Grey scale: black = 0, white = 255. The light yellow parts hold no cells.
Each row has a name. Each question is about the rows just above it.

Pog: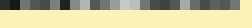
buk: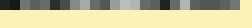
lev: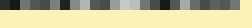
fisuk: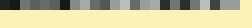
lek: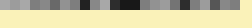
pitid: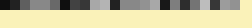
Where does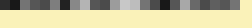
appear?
lev
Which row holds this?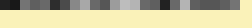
buk
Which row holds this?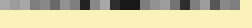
lek
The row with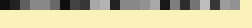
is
pitid
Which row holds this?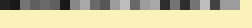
fisuk

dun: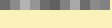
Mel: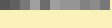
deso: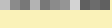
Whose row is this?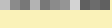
deso
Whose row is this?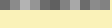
dun
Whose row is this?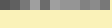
Mel

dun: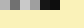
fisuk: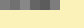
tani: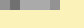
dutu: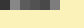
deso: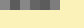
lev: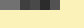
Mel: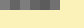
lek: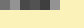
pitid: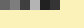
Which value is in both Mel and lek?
[113]
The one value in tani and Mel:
[113]
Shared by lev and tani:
[113]

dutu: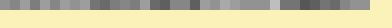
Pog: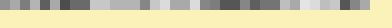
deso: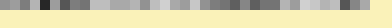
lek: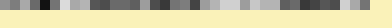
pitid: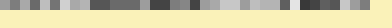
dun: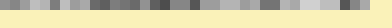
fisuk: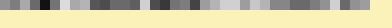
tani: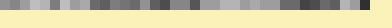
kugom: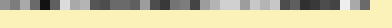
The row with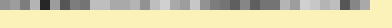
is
deso
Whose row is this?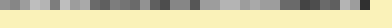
tani

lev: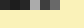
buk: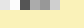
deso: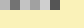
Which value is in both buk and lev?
[171]
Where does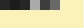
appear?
lev

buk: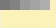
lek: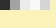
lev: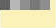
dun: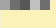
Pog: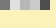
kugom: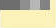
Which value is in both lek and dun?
[163]
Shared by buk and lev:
[120]

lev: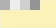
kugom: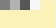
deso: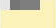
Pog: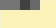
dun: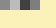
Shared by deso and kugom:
[126]
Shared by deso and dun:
[126]
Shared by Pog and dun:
[65]
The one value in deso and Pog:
[117]
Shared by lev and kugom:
[177]

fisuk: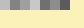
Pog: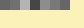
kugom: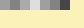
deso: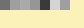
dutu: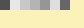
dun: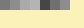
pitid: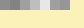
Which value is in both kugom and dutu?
[222]
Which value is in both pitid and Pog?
[141]
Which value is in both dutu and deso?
[150]
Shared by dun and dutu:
[180]
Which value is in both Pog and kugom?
[70]
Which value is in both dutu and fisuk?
[200]
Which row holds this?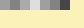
kugom

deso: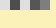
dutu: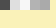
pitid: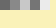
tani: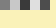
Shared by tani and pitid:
[200]
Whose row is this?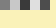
tani
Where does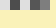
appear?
deso

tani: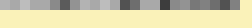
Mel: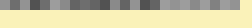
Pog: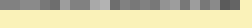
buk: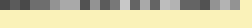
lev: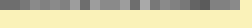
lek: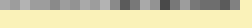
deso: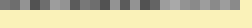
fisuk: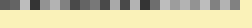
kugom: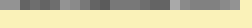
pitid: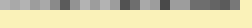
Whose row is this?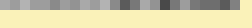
lek
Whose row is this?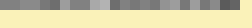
Pog
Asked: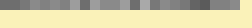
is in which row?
lev
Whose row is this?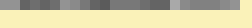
kugom

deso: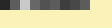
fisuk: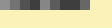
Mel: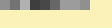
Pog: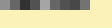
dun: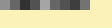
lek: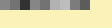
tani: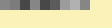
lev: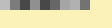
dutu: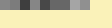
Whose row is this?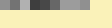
Mel
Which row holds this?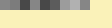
tani
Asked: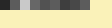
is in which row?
deso

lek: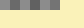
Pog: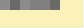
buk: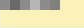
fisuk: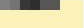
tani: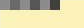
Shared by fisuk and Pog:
[128]
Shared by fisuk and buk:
[128]

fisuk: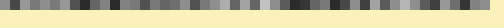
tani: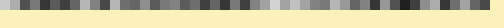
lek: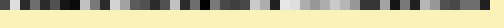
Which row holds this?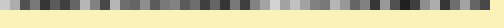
tani
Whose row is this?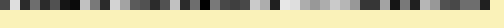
lek

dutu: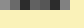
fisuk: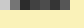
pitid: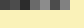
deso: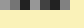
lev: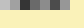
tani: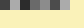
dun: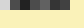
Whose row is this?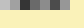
lev
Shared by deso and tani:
[65]
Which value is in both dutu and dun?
[97]

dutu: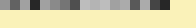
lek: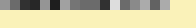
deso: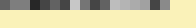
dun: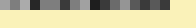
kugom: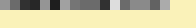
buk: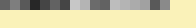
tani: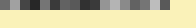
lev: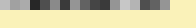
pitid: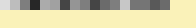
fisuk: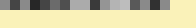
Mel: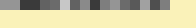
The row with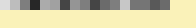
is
pitid
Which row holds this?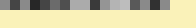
fisuk
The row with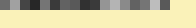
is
tani
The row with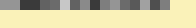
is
Mel
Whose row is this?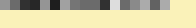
lek

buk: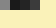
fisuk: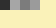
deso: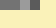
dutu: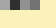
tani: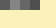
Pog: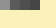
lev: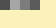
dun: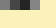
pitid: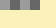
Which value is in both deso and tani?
[91]
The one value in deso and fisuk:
[155]
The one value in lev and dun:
[124]
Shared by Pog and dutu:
[145]
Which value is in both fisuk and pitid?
[155]

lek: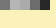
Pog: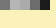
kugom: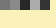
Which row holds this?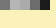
Pog
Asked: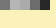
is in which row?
lek

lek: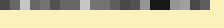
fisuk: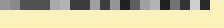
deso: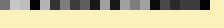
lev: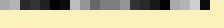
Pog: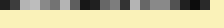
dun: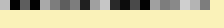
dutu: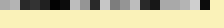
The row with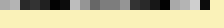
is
lev
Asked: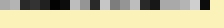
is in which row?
dutu
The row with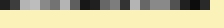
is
Pog
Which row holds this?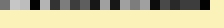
deso

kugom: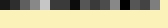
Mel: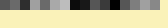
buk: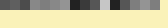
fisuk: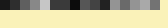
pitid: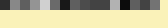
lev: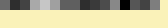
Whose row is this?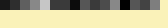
kugom
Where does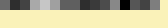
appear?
lev

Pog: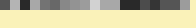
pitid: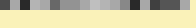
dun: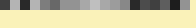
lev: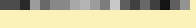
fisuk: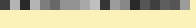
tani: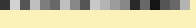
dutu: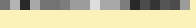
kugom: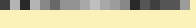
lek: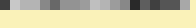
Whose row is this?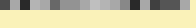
pitid
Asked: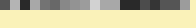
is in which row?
Pog
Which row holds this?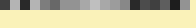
dun
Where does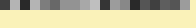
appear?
fisuk
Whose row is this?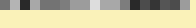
dutu

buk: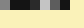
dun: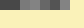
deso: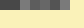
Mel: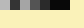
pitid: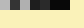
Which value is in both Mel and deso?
[84]
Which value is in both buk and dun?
[131]
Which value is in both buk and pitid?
[42]

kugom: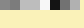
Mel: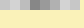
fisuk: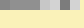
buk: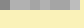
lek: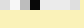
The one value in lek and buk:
[189]
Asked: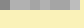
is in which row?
buk
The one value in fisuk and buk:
[135]

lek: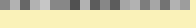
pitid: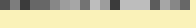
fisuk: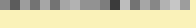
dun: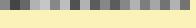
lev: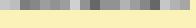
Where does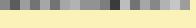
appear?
fisuk
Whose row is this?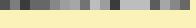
pitid
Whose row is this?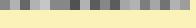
lek
